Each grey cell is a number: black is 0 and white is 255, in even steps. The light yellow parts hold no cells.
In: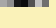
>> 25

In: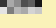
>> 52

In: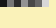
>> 45

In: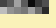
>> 41

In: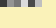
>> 73

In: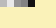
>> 131
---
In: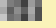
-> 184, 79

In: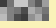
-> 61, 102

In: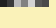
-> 32, 74

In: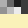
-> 175, 59

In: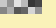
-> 200, 146

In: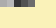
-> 172, 108

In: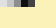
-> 224, 67
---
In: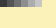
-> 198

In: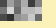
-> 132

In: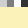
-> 50

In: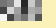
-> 131

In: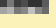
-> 91

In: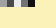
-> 17

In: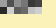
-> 68

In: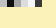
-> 58
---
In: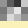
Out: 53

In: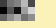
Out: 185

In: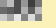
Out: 62

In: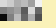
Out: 160

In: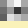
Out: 247

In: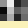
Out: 37
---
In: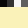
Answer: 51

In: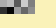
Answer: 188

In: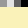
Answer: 227

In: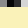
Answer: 7

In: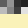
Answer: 148

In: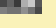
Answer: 99

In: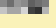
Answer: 110

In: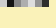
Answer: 20
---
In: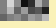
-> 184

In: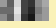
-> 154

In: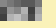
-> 178

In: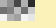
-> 230

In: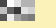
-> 123

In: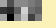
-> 122

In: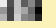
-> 31
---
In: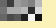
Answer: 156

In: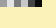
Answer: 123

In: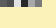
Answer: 226

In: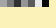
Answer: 49

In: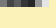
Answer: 93

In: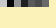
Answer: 147

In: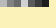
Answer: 105

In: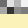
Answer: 182
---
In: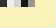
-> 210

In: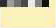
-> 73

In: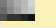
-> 160

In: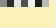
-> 82

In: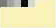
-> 189

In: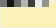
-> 179

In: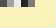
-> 238

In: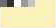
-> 254
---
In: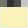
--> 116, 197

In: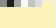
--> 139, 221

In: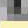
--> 159, 128

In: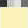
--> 51, 110

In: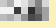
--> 201, 161

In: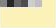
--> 132, 191

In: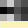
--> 147, 64

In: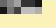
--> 104, 174
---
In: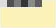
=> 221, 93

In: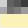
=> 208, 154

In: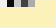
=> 239, 172

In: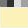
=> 119, 161

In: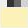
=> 239, 211

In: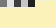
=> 119, 32

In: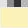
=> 228, 184
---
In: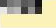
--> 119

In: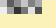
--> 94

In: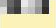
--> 102

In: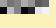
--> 117

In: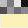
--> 124

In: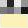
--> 38

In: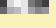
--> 216
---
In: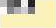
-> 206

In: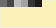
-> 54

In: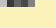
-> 73

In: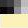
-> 142

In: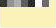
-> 253

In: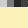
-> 39

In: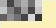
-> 214

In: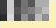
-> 188

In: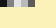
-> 186

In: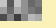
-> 183
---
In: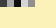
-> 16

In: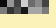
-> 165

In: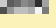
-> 174

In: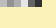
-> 230

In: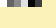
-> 224

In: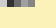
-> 108

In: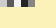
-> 243

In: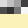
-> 50

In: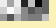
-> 124

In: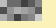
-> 119
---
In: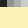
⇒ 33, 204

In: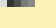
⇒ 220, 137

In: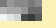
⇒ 122, 90

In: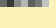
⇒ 106, 194

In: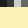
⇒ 29, 103

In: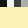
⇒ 20, 172
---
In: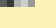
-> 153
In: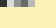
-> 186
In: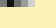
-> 208
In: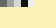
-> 239
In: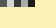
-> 28
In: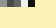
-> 17
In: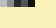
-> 17
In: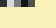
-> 80
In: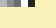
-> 37
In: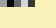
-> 55
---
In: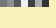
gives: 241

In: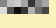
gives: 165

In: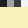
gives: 245

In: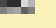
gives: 217

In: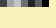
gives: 111

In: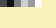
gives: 206

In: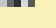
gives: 215

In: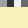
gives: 107
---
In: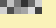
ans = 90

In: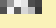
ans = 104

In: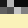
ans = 24

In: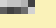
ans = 210

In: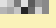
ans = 224

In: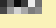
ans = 42
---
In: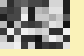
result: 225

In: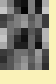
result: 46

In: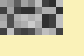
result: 64

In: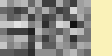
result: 105

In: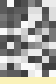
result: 250

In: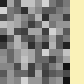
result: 18
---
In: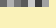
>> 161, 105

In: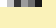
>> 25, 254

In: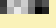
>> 84, 71

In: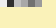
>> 155, 238

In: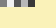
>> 56, 127

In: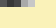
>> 199, 85

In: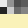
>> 91, 35
